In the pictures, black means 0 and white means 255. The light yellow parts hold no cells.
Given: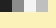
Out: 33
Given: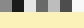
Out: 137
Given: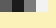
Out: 91
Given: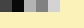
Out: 67
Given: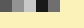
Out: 88
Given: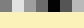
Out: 126
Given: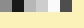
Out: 140
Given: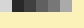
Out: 214
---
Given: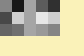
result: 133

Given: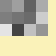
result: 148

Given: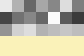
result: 189

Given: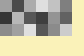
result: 204

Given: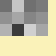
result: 166

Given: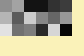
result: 7
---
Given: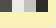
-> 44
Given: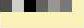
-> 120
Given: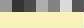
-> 87
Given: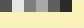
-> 43
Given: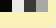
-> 167
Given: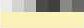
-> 104
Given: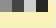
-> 38
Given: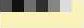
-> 220
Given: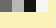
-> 246
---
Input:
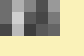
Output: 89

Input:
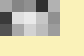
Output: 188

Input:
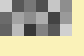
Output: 88

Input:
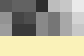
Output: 168

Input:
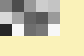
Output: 120

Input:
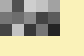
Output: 118
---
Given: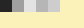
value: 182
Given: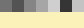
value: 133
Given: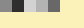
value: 137
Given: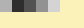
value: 146
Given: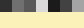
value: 89
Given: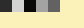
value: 98
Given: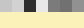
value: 145
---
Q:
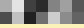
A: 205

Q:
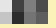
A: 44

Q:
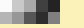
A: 86

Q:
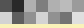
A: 145

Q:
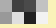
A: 223

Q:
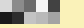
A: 195

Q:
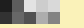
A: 81

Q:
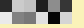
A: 224
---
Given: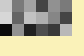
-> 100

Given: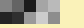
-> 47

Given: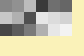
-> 176

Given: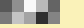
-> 196

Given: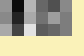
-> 35

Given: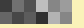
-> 71

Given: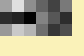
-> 35

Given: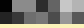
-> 56
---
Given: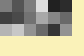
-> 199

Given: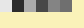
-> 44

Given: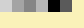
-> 164

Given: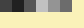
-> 33

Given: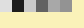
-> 29

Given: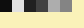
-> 225

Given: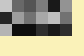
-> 14
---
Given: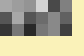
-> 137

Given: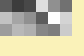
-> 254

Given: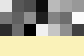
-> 109

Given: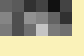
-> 99

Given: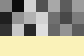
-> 72

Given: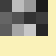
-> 50
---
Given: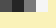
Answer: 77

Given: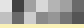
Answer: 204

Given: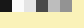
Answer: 189

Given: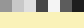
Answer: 200

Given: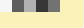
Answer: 114

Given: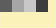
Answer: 93

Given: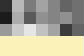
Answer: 193

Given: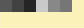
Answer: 118
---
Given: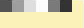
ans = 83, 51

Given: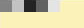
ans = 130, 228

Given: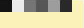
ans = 20, 41

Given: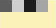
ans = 93, 165

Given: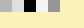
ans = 182, 150

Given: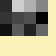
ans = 43, 102

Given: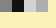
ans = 131, 174

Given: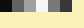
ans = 12, 56
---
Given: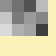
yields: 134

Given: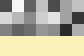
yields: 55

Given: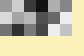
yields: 237

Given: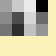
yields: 107

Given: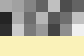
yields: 192

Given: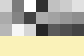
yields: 142
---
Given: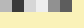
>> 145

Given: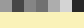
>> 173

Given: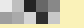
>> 136

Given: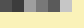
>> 90

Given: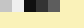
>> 93

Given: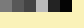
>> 35
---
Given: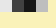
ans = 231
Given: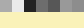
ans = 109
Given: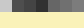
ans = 49
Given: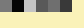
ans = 196
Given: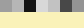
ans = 216
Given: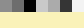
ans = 201
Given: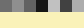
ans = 22
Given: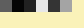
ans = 33
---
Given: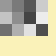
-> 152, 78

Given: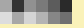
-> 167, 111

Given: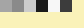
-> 165, 60

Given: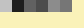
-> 194, 118

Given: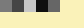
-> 122, 102

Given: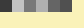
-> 58, 80

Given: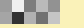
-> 156, 197

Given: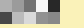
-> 176, 136

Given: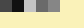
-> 71, 134

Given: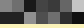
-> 133, 16
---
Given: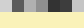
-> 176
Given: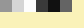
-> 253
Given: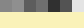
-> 93
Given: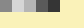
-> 181
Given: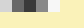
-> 58
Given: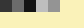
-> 19
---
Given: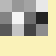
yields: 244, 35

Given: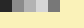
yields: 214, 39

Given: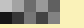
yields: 194, 22

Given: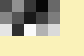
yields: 250, 7

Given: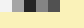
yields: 243, 37

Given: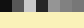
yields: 201, 16

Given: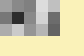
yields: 220, 44
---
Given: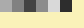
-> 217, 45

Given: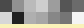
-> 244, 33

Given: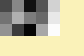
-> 252, 5

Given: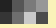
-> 201, 34

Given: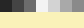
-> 243, 38

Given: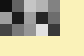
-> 225, 16

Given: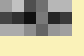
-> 193, 16

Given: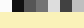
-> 251, 18
